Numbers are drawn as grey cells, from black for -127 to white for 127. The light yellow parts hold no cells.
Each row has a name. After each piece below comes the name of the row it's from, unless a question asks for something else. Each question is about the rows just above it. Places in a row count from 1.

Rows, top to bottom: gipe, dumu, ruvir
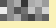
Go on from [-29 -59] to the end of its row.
[ -1 -29]
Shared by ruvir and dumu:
[12]
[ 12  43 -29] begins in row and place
ruvir, 2
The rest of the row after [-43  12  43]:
[-74  43  55  27]

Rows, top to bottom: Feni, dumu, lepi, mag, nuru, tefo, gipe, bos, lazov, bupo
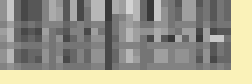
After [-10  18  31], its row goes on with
[ 18 -10 -10  18  18 -10   2   2   2 -24   2 -24 -10 -10]
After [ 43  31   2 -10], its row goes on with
[ 31  31 -55  31 -55 -40 -40]

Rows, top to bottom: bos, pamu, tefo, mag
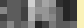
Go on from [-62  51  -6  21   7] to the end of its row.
[-35 -90 -78]
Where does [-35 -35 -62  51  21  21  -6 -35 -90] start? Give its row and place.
pamu, 2
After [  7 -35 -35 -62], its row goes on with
[ 51  21  21  -6 -35 -90 -78]
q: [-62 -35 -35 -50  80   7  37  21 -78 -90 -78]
bos
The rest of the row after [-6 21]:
[  7 -35 -90 -78]

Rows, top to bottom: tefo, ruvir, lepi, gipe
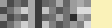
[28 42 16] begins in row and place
tefo, 11
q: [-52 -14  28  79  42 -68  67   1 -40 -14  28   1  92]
gipe
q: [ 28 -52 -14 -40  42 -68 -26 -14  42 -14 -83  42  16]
lepi

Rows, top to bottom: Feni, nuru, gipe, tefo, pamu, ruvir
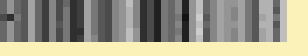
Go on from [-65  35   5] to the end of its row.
[-40 -52   5  20  62  20 -80 -52 -94  -8 -24   5 -94  20  62 -40   5  35
  20   5  35  -8 -40  35  50 -24  62]
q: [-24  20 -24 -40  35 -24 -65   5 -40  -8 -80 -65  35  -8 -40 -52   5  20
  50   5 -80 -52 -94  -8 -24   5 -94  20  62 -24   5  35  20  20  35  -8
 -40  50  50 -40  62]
tefo
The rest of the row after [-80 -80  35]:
[ -8 -40 -52   5  20  62  20 -80 -52 -94  -8 -24  -8 -94  20  76 -40   5
  35  20   5  35  -8 -40  35  50 -24  62]
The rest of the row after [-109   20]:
[ 76 -40   5  35  20   5  35  -8 -40  35  50  -8  62]
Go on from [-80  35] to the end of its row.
[ -8 -40 -52   5  20  62  20 -80 -52 -94  -8 -24  -8 -94  20  76 -40   5
  35  20   5  35  -8 -40  35  50 -24  62]
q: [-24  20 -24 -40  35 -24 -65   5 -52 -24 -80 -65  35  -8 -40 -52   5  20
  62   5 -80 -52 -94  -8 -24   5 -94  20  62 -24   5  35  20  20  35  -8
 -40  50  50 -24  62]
Feni
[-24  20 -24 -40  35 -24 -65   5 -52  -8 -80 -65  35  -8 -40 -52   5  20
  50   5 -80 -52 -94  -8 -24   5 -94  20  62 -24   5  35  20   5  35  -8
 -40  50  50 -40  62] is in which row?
nuru

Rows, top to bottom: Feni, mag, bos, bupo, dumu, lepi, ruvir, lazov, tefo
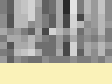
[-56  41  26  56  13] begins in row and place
bos, 12
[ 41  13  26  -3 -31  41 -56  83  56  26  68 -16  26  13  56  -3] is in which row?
dumu
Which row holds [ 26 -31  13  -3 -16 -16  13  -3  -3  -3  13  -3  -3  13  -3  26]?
tefo
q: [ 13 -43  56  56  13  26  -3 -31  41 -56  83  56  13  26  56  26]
bupo
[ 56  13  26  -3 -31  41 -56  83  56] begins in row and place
bupo, 4

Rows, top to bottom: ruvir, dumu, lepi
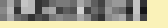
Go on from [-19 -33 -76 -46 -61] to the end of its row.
[ -5   9  -5  -5  40   9 -46 -76   9  25  40 -46  56 -61]
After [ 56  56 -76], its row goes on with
[  25   40  -61  -33  -46   81  -61  -19  -46   25   -5  -19  -91   68
 -104]

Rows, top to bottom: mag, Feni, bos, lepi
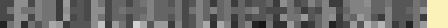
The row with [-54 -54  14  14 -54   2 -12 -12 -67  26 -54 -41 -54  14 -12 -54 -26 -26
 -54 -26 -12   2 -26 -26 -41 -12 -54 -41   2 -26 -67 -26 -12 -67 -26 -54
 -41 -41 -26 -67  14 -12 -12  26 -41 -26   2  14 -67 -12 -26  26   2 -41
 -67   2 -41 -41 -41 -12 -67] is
bos
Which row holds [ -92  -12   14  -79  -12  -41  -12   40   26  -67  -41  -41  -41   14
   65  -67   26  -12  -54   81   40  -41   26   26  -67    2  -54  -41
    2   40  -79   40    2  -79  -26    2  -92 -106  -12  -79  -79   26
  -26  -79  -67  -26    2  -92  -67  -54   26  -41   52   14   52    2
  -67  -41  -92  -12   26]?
lepi

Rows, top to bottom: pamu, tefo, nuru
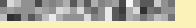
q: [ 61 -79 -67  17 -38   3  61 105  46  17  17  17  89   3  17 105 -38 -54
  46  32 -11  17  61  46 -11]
nuru
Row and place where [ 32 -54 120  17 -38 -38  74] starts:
pamu, 17
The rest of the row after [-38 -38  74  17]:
[-11]
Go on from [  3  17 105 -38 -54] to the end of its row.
[ 46  32 -11  17  61  46 -11]
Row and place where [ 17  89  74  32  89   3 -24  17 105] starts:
tefo, 8
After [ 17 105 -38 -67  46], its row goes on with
[ 89 -79 -11 -24  17  17]

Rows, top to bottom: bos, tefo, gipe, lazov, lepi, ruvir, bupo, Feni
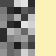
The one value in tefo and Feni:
[-8]
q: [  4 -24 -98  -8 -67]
bupo
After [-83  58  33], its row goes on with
[-24  58]

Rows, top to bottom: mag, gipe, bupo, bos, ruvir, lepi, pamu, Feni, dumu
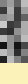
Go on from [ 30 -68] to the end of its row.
[-29]
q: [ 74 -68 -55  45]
bos
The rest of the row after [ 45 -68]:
[30]
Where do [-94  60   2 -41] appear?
dumu
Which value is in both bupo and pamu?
[17]

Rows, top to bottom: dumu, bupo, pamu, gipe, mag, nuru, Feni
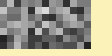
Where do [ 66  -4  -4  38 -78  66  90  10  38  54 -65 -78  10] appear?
bupo
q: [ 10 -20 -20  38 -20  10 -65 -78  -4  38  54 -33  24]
pamu
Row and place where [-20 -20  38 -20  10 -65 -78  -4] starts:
pamu, 2
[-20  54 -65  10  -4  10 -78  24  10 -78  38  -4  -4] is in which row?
dumu

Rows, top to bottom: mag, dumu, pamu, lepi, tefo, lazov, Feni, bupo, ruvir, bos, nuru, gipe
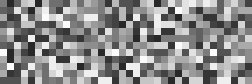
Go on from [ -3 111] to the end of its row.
[ 57  69  42  -3 -74]
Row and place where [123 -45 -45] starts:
bupo, 31

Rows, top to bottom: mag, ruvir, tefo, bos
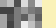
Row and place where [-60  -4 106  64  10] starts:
bos, 2
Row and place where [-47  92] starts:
mag, 3
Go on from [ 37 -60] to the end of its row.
[ -4 106  64  10]
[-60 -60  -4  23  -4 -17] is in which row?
ruvir

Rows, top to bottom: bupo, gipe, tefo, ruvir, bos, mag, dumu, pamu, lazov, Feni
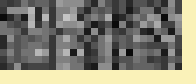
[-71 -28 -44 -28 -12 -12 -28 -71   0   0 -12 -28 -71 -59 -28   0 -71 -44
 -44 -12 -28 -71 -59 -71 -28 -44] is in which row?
lazov
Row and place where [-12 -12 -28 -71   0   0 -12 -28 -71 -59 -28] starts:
lazov, 5
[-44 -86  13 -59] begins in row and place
bupo, 23
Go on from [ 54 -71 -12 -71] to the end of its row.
[  27   13   13   27  -44 -101  -71  -44 -117    0  -86  -44   27  -12
   42  -59  -59   13]
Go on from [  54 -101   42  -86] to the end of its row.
[ -71  -12   13 -101   27 -117    0  -12  -28  -12 -101   27  -71]

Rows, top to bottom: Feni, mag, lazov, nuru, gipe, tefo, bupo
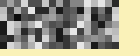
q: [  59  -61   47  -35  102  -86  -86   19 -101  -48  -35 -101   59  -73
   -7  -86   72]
mag
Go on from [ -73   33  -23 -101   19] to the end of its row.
[102 -61  47 -48   5  72  59]
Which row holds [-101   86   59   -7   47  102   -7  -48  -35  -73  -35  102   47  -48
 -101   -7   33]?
nuru

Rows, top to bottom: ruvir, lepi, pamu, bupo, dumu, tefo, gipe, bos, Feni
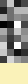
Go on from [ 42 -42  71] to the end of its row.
[13]
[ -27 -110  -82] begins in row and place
bos, 2
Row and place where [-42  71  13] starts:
dumu, 2

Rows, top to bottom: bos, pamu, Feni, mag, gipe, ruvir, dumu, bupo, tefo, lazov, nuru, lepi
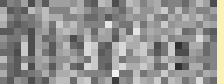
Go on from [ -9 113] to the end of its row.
[-9 -9 60 -9 19 19 74 19 32 32 32  3 44 32]
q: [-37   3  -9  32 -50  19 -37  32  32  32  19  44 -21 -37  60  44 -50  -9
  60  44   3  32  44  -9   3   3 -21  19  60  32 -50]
bos
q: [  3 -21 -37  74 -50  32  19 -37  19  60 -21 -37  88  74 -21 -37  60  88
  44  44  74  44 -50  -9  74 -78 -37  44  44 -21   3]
dumu
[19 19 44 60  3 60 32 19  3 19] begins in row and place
tefo, 19
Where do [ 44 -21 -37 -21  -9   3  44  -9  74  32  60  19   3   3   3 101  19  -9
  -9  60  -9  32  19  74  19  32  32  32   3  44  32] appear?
mag

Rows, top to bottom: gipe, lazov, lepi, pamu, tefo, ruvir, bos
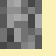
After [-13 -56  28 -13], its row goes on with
[-25   1]
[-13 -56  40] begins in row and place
pamu, 4
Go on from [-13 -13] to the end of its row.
[-56  40]
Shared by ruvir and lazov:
[1]

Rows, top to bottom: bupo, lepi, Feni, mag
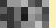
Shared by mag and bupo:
[-73]
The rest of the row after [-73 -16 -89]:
[ 38  24 -59]
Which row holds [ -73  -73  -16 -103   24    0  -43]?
Feni

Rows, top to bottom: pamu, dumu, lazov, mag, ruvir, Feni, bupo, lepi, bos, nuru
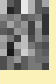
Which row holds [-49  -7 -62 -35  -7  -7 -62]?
nuru
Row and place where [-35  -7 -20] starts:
bos, 4
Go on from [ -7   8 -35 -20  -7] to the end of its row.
[-77]
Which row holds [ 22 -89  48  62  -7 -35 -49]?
bupo

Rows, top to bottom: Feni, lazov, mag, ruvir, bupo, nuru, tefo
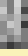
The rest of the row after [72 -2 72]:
[-55]
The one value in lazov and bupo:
[-2]

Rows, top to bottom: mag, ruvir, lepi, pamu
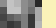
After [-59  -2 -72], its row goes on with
[54]
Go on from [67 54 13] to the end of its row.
[ -2 -86]
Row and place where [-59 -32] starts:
lepi, 1
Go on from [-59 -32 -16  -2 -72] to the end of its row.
[42]

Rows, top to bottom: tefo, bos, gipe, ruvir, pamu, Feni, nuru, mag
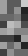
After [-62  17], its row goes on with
[-22 -22]
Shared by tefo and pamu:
[32]
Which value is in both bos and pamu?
[32]

